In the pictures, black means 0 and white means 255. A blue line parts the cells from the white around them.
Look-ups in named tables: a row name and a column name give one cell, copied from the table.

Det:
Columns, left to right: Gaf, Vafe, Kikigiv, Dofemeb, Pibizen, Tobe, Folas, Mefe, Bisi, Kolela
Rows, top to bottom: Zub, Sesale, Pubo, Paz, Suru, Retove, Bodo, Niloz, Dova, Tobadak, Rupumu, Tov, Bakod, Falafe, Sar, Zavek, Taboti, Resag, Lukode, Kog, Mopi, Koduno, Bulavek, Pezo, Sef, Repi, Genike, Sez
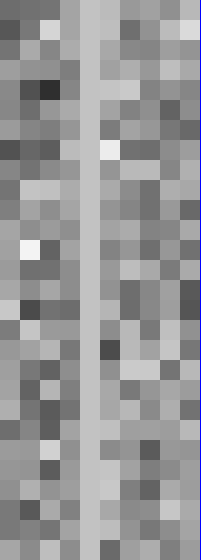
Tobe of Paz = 161
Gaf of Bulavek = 155
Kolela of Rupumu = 105
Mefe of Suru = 131
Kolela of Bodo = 105
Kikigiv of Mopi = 91
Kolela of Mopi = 114
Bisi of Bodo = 119
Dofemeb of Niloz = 187
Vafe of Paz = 146
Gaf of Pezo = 150
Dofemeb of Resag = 120
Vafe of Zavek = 75
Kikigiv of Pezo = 92

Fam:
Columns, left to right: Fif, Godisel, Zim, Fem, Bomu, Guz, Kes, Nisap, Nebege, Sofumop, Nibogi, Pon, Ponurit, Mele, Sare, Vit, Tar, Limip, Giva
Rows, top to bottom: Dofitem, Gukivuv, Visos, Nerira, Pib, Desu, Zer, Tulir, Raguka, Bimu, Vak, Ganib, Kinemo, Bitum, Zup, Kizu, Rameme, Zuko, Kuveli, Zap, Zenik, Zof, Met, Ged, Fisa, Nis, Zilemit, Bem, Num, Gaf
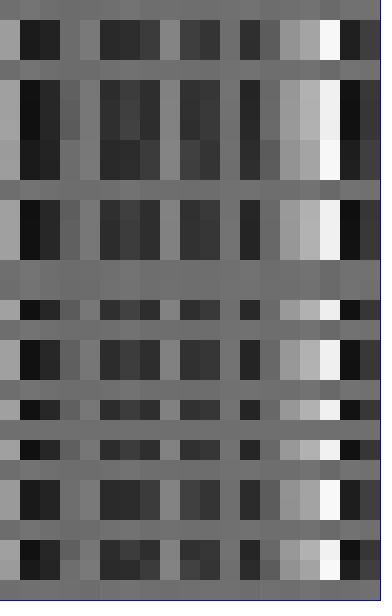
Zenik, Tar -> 240
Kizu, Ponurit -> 40
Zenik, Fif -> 160
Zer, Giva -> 54
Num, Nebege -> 131
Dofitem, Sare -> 111

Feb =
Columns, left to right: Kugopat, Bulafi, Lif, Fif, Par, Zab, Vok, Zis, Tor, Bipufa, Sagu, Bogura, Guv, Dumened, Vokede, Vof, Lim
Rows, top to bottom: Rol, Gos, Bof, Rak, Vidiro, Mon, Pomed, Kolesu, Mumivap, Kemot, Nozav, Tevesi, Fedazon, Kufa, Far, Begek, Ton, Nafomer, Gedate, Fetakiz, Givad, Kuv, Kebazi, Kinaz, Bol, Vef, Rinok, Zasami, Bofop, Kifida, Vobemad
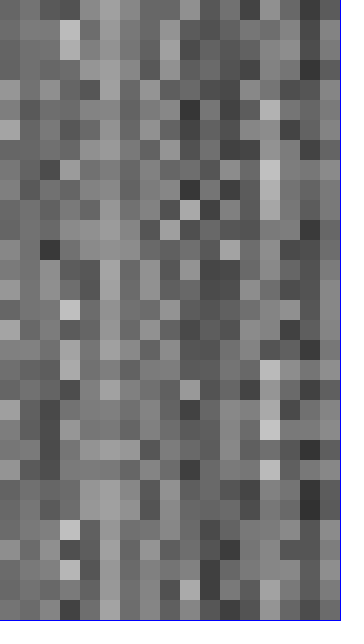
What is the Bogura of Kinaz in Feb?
122
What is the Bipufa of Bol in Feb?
94
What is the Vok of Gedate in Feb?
98
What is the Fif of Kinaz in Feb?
122
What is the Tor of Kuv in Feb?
109
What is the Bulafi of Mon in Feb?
89
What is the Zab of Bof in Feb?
146
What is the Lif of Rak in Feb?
103
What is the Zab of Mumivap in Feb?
124
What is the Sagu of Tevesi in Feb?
104
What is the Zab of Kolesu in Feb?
153
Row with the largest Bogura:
Fedazon

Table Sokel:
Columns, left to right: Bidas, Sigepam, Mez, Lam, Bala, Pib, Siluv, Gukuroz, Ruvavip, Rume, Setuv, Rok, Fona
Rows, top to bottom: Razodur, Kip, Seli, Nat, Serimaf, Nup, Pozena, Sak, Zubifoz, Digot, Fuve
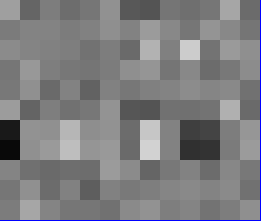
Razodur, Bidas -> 159
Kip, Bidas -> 123
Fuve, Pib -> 113
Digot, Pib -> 129
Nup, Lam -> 113
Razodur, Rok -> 166
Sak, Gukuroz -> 210
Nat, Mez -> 126
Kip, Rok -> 136
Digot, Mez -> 108
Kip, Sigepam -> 131
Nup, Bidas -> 156
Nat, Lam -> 119
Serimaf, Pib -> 129
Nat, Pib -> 124
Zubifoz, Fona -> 120
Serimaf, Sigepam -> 144
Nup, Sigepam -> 100
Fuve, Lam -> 118
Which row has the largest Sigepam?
Fuve

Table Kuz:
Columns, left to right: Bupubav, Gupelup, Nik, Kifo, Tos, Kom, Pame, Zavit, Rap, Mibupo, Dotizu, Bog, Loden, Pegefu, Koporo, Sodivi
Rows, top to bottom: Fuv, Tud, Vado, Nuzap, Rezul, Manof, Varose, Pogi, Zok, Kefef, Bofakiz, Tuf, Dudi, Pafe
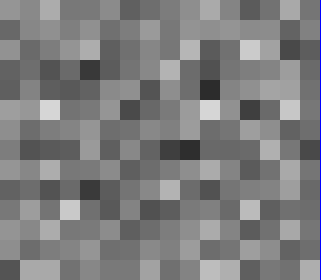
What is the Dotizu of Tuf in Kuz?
171
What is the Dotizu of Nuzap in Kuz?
81
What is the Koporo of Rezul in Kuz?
161
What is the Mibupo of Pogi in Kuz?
46
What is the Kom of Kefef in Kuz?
92
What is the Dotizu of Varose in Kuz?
109
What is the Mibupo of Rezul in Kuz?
110
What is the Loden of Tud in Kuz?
139
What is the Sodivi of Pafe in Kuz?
174
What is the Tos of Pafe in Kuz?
135
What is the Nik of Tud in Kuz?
144
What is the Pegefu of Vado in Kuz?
162
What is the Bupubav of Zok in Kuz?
149
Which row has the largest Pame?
Rezul

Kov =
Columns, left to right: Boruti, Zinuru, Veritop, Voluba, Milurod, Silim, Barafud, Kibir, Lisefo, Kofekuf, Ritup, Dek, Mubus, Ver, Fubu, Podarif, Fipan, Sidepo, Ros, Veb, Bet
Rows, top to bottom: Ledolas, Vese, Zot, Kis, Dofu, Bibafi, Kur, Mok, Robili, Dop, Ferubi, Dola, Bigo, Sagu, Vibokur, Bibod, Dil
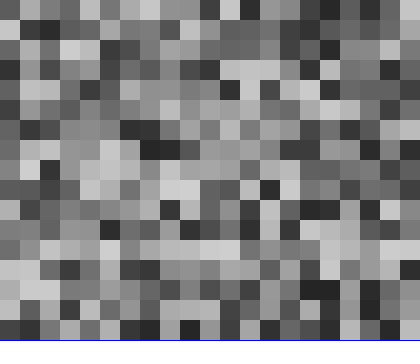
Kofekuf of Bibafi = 143
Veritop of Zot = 112
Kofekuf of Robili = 163
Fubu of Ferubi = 97
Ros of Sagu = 154
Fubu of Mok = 60
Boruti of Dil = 68
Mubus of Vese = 97
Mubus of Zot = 103
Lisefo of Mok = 44
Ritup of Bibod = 181
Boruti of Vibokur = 174
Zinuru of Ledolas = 172
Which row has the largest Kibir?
Ledolas

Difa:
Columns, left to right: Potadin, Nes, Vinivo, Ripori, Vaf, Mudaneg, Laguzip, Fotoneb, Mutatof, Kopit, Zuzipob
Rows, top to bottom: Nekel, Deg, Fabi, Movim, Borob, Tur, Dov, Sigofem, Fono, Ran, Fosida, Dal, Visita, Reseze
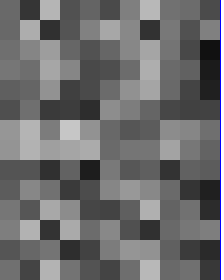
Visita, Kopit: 59
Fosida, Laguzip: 95
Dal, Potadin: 126
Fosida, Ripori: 140
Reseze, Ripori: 115
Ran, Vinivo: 113
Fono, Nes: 84
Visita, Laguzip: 149
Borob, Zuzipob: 32
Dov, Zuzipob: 111
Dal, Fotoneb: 48
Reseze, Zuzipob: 56
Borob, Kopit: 68
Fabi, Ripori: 102
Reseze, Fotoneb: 184
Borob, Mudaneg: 107
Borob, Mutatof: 105
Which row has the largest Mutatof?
Sigofem

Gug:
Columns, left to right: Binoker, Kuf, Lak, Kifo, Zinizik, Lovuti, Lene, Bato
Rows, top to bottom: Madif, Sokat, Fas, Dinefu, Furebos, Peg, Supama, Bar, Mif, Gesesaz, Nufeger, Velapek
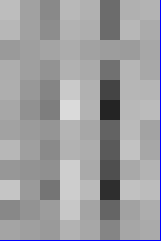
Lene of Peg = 184
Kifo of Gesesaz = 205
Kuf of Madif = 161
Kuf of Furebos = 152
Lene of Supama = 186
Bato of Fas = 167
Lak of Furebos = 133

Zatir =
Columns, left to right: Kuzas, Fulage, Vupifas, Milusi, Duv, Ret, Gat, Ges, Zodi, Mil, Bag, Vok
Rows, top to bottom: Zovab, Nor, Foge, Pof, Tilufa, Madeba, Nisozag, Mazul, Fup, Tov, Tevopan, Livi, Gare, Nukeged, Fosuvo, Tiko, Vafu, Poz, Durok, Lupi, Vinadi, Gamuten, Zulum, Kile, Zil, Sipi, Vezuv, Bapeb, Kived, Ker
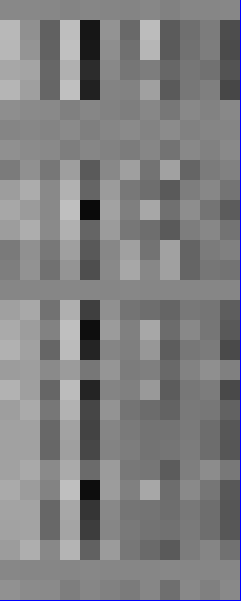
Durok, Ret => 149
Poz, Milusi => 187
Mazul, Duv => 134
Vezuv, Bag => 110
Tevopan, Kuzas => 167
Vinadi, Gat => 116
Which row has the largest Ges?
Nor

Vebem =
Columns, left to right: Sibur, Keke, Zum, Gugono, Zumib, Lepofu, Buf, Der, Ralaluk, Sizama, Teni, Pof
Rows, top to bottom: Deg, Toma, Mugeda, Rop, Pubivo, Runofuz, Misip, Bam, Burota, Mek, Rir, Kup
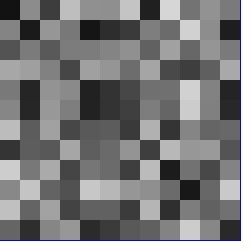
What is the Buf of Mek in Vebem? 150
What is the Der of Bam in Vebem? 62
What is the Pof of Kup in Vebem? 41
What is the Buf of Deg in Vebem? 196
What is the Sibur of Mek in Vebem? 136
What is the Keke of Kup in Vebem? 46
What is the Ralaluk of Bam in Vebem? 184
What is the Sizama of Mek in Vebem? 24
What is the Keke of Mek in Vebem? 196
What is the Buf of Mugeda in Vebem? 144
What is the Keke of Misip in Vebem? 92
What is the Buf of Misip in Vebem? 58
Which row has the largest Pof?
Mek

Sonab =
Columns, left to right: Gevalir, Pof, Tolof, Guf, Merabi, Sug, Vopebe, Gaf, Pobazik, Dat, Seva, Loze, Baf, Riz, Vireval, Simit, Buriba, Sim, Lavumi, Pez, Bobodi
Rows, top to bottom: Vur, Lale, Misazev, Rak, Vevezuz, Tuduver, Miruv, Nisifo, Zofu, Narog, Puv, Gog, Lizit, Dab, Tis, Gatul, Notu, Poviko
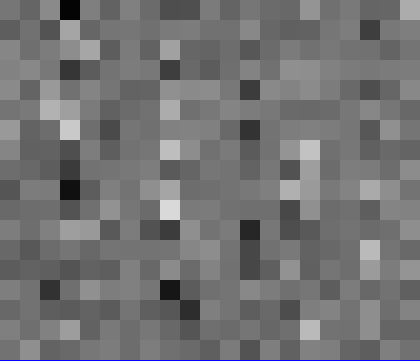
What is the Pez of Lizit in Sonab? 116
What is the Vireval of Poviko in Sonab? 97
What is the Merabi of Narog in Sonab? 93
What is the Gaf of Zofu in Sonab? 125
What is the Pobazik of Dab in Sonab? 139
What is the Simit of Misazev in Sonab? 113

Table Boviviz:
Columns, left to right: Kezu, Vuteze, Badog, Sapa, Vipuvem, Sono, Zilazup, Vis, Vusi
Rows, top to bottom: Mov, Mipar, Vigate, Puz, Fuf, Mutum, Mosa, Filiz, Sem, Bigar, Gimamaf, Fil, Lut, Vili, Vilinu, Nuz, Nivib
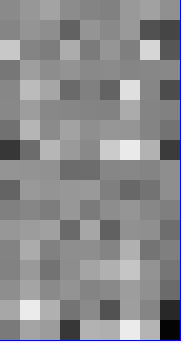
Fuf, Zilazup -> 223
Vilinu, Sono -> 137
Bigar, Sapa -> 151
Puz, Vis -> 135
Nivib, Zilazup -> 235
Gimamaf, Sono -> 141
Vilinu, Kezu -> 142
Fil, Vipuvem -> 166
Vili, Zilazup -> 197
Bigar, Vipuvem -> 153
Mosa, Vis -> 132
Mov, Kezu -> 138
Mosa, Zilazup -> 149
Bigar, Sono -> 127
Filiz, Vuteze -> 108
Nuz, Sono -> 82
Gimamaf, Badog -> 125

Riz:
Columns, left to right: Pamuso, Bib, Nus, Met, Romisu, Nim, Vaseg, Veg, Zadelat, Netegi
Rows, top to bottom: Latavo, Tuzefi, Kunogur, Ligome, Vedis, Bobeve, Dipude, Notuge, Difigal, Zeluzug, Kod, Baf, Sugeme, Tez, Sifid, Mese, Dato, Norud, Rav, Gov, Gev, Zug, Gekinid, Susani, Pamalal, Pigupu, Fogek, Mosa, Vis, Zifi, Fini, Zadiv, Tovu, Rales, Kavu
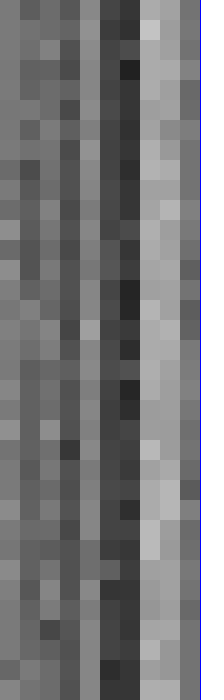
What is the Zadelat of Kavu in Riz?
173
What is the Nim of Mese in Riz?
75
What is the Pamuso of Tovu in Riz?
122
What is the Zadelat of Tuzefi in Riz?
157
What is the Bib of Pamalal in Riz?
96
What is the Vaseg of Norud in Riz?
45
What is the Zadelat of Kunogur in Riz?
160
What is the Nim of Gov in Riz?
66
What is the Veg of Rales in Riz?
158
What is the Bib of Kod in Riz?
95
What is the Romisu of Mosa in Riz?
110
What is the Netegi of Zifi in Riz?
115
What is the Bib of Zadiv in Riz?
102
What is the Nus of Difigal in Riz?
113
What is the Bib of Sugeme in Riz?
84
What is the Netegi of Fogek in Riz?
107
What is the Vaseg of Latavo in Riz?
54
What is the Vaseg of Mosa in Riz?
55

